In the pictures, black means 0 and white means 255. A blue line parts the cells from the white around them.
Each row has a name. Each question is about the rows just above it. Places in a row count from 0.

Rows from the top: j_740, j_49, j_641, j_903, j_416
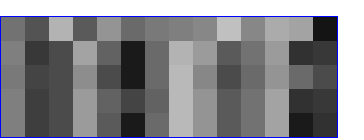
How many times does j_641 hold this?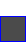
4
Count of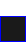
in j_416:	2
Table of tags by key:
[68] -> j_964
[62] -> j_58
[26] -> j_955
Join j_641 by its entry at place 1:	j_964
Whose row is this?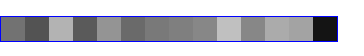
j_740

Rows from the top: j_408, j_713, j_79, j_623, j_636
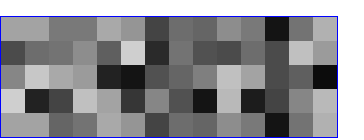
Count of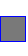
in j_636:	1
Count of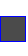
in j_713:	3

